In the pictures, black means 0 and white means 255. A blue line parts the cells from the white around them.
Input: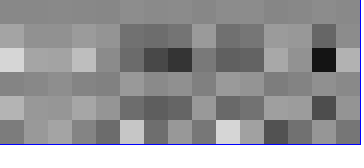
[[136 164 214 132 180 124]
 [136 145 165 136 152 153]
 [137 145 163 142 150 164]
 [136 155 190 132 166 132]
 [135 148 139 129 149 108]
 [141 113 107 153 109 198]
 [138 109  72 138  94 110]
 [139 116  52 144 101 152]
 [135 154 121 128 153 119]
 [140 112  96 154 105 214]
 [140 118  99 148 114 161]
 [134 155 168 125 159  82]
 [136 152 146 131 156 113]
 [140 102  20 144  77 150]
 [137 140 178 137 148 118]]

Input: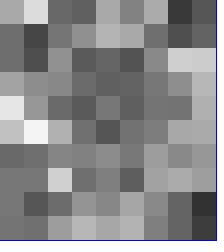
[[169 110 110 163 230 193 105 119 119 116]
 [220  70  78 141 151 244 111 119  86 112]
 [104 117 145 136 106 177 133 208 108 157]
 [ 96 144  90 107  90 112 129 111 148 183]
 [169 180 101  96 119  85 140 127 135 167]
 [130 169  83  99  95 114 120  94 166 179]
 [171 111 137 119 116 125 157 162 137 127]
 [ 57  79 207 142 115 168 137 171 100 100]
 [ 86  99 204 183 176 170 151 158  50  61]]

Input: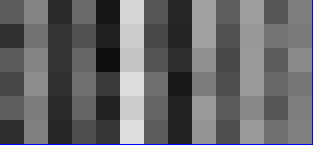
[[ 93  49  90  70  95  46]
 [131 115 132 139 125 128]
 [ 42  53  52  48  42  39]
 [106  80 102 113 101  79]
 [ 22  32  14  59  34  55]
 [213 203 196 220 203 221]
 [ 87  73  84 111 100  93]
 [ 38  37  47  24  34  35]
 [160 160 144 125 153 147]
 [ 95  81  73  79  91  79]
 [158 151 153 154 136 153]
 [ 87 116  92 104  86 112]
 [126 123 137 119 126 128]]

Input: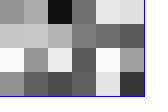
[[147 197 251 144]
 [171 199 150  97]
 [ 16 180 236  77]
 [112 125  91  96]
 [231 110 249 227]
 [224  89 160  55]]

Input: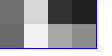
[[113 106]
 [215 241]
 [ 50 167]
 [ 33 140]]

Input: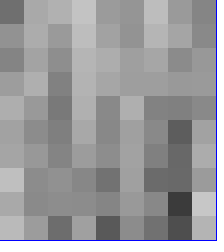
[[111 146 132 157 174 162 165 191 169 186]
 [169 172 163 175 153 140 152 140 138 156]
 [177 154 142 129 121 127 132 145 141 109]
 [195 189 181 179 176 168 156 135 140 160]
 [155 162 173 166 137 136 141 114 133  89]
 [149 147 159 158 175 160 162 160 153 140]
 [189 181 166 158 130 137 128 107 136 113]
 [154 165 139 153 128  93 104 105  59  78]
 [133 137 152 154 137 162 172 155 199 180]]
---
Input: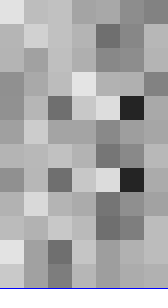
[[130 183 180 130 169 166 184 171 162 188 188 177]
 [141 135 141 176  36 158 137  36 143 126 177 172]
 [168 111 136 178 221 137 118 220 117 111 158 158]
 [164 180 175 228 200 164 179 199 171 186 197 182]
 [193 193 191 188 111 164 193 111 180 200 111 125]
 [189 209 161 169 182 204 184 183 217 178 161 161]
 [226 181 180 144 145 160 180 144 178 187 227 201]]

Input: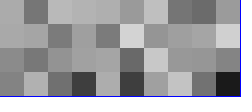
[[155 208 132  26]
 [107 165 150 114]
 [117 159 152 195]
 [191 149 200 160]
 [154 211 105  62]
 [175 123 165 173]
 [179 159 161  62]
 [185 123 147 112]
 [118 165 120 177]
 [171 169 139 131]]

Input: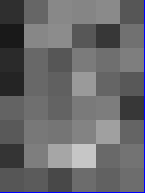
[[ 86 113 126  88  55 100 115 109]
 [138  55 111 101 125 160 105  97]
 [133  87 123 154 122 131 198 108]
 [136 140  86  96  99 117 166  72]
 [102 135 104 104 111 120 126  91]
 [ 47  25  42  36  99  89  52  86]]

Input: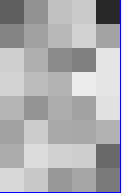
[[ 40 163 229 229 225 178 105 122]
 [202 210 128 236 162 168 206 166]
 [193 184 139 179 173 169 209 152]
 [146 161 175 188 148 204 220 200]
 [ 95 132 207 211 181 162 172 216]]

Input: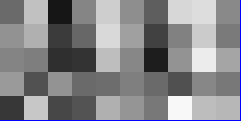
[[137 122 165 120 183]
 [221 203 236 135 189]
 [215 129 147  80 248]
 [ 94  65  29 106 120]
 [142 160 135 127 149]
 [206 217 190 109 176]
 [133 103  51 106  83]
 [ 22  59  47 147  71]
 [193 176 126  81 199]
 [106 146 132 154  55]]

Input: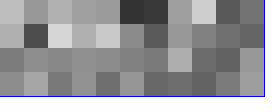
[[115 101 152 158]
 [ 89 112  98 123]
 [206 129 108  99]
 [159 152 174 110]
 [ 57  90 122 104]
 [ 51 139 129 150]
 [155 201 140 111]
 [160 176 144 146]
 [177 214 136 121]
 [152  77 142 166]
 [190 176 124 141]]

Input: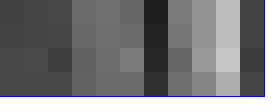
[[ 67  67  59  69]
 [190 190 198 173]
 [148 148 153 134]
 [122 118 102 110]
 [ 31  35  39  47]
 [102 107 123 107]
 [113 111 109 107]
 [107 104  96  99]
 [ 72  70  62  72]
 [ 68  69  74  72]
 [ 65  67  72  72]]

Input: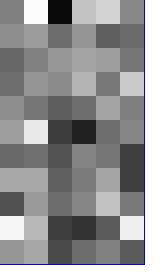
[[136 107 118 202 127 134  63  63 121 239  91]
 [210  95 158 120 164 110 119 165 194  91 130]
 [195 148 164 180 110  33 132 122 134  51 109]
 [ 10 109 151 139  93  60  83  96 109  62  74]
 [252 155 129 149 118 232 112 168 154 185 166]
 [128 142 103 110 142 158 105 168  81 247 150]]
